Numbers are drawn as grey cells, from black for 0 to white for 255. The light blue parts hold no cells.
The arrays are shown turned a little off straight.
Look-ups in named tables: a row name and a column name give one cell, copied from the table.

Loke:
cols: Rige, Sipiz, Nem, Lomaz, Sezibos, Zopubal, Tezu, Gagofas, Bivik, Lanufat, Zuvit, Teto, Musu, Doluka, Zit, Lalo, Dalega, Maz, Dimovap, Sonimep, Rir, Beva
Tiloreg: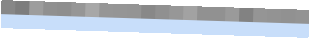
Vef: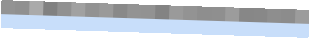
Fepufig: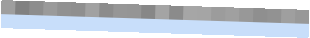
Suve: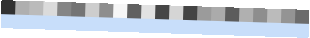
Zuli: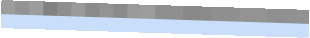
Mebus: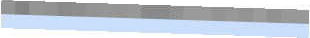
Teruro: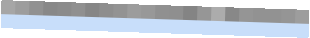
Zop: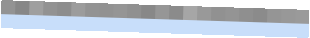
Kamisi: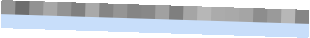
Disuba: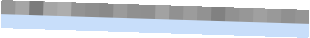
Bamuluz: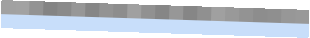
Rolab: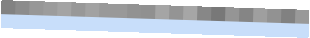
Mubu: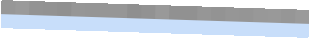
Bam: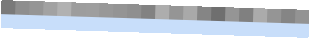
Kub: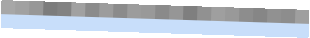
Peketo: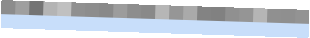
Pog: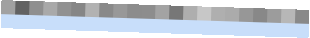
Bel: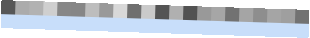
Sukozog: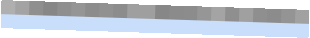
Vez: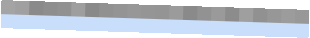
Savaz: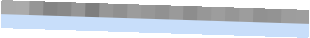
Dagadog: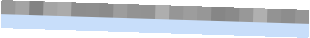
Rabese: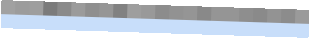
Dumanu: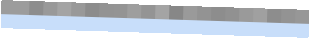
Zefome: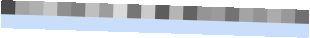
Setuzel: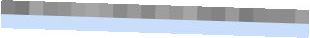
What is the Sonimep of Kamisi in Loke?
154
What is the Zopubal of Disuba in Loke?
147
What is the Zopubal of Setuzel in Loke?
160
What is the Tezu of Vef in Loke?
146
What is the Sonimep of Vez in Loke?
151
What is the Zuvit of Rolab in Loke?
144
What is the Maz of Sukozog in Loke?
160
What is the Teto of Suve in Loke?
70
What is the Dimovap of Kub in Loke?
134
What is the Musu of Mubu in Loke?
145
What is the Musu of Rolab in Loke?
148
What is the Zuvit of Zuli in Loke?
156
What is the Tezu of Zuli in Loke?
138
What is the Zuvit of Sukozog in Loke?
159
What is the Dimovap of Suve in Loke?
142
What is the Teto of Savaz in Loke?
145
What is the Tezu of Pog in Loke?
178
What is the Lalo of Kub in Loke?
159
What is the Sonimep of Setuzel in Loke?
141
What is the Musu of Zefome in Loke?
181

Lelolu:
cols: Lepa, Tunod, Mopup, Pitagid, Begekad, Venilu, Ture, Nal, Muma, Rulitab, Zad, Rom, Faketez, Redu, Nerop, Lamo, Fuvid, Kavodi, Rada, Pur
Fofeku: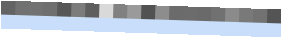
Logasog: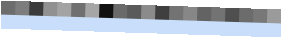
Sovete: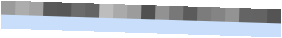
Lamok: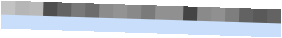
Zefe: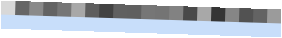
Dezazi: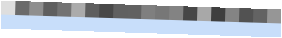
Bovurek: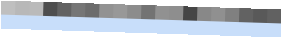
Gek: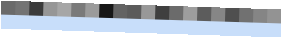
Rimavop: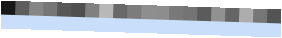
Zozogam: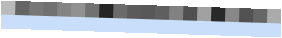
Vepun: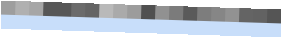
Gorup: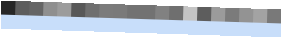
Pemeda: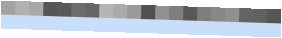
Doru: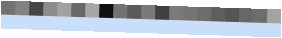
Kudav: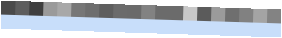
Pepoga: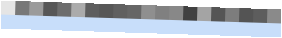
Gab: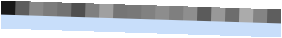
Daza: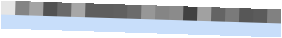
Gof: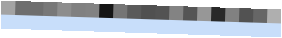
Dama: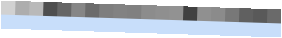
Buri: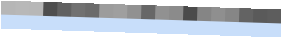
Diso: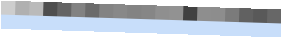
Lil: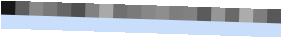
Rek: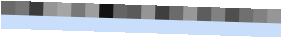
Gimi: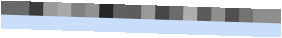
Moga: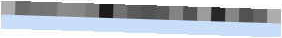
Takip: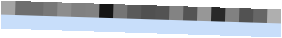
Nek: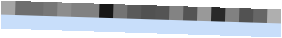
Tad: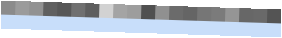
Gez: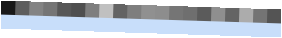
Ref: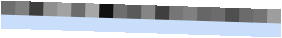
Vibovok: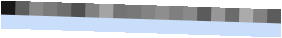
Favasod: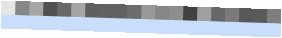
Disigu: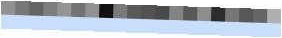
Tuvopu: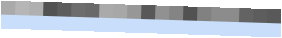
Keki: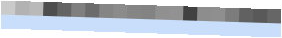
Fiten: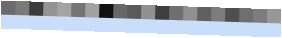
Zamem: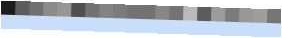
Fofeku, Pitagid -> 111
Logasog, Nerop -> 99
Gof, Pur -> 175
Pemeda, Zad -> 80
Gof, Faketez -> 131
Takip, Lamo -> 41
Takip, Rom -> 83
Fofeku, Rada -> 114
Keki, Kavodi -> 97
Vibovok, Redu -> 137
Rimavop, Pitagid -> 118
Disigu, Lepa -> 145
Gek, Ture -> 155
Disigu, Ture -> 145
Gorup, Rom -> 129
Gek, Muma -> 99
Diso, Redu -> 65
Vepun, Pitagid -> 87
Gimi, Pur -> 143
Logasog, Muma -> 106

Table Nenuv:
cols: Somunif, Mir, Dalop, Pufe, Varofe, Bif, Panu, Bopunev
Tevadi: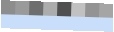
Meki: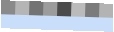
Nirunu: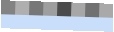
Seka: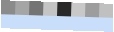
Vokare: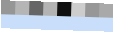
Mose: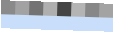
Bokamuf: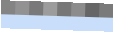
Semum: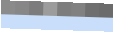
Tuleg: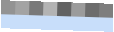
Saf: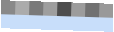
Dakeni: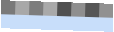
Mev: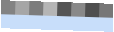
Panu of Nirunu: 113
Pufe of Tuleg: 179
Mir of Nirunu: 175
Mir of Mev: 166
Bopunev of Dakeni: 145
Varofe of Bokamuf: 119
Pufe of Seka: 196
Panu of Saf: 113
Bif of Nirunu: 167
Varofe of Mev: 84
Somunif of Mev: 131
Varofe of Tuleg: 98
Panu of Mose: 135
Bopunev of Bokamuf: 122

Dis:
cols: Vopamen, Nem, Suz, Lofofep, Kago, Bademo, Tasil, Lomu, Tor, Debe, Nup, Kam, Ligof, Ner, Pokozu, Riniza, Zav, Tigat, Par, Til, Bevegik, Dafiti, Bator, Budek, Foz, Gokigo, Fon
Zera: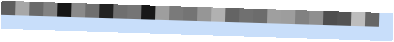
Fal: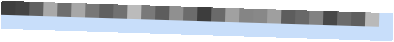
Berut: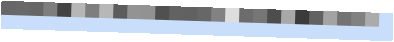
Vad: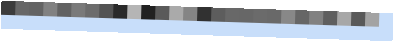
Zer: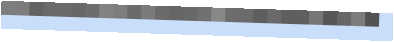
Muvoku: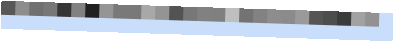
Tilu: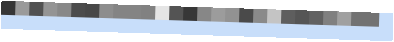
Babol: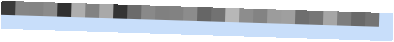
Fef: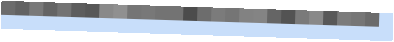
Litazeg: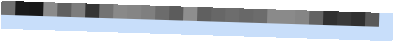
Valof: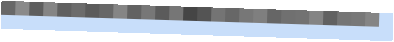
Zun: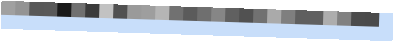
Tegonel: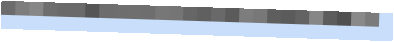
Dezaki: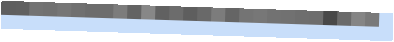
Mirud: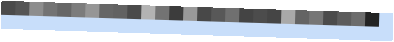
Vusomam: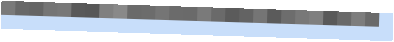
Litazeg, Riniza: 103
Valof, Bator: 132
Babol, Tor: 52
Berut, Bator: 97
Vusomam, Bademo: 89
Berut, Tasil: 126

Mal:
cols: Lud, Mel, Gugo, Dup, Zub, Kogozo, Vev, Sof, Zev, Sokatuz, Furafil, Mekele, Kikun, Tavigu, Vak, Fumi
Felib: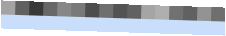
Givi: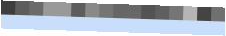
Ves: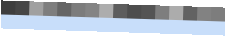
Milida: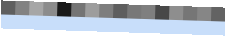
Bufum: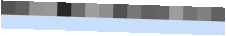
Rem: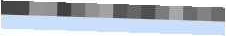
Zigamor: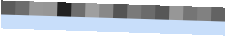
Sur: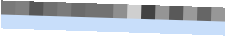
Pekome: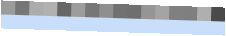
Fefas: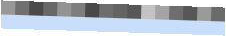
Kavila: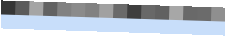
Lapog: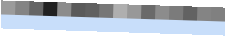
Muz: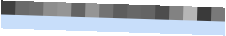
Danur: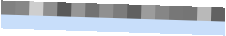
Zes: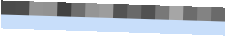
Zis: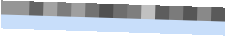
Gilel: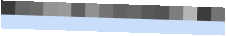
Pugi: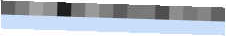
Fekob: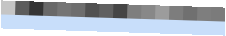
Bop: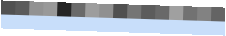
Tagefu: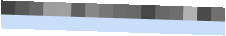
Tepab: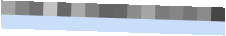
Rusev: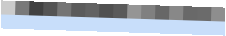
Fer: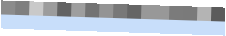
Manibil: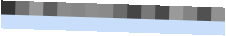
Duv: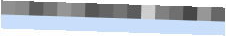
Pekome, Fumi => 74
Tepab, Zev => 102
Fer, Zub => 99
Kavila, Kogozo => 139
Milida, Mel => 130
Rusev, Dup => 84
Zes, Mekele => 120
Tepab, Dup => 196
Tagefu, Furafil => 71
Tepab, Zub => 104
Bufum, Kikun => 157
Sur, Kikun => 89
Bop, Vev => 157
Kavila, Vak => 107
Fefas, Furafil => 195
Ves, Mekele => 126
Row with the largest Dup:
Tepab

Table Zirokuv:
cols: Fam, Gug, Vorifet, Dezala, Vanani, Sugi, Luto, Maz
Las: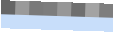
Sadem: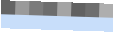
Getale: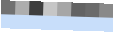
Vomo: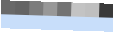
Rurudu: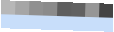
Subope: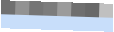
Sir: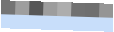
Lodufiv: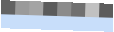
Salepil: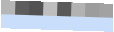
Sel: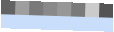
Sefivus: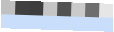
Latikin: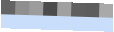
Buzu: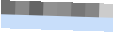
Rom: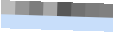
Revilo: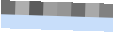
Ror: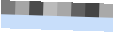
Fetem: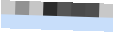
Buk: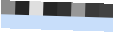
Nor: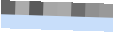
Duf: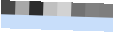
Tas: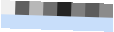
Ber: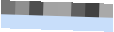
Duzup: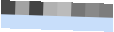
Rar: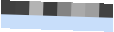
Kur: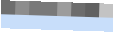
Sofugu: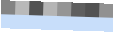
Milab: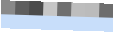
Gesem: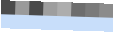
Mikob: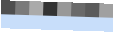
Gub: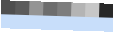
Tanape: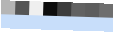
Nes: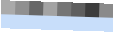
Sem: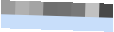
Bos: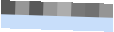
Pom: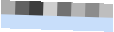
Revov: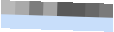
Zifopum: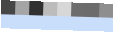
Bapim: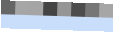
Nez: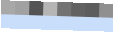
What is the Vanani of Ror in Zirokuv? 167
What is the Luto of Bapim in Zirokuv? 118
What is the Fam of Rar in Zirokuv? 64
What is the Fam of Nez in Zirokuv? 168
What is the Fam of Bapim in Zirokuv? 102
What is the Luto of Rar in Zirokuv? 158
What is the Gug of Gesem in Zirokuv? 154
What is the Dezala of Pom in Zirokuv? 206
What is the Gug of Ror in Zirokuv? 166
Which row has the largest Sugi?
Sefivus

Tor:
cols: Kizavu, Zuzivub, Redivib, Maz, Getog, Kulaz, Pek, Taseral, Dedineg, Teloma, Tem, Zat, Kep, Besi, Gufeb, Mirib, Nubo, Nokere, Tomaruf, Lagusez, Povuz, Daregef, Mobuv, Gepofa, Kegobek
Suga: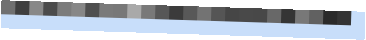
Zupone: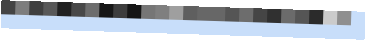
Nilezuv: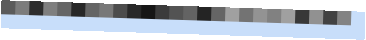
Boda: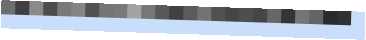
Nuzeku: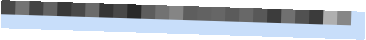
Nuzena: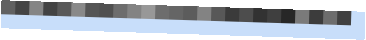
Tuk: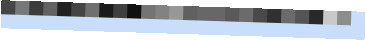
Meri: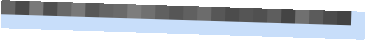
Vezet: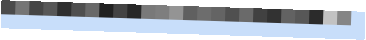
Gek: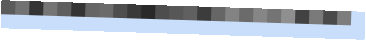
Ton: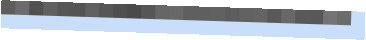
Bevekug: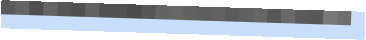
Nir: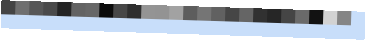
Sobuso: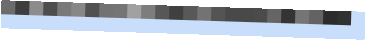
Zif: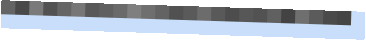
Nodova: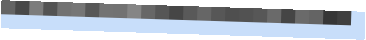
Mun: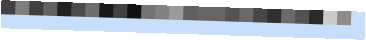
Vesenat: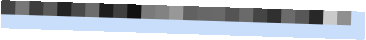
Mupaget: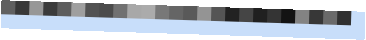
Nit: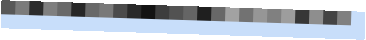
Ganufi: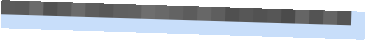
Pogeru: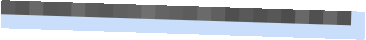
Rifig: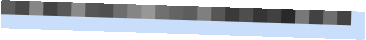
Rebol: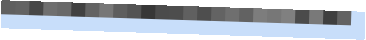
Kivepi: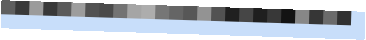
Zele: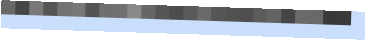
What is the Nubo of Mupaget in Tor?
34
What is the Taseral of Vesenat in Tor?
30
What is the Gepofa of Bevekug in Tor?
120
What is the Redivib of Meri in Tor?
121
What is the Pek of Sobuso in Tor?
81
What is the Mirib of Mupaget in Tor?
85
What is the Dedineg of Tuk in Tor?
63
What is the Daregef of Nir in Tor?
106
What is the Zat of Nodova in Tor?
86
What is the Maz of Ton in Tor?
96
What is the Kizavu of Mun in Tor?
66
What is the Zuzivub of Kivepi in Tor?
57
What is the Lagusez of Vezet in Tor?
50
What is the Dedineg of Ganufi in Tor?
96
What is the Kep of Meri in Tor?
86
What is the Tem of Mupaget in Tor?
171

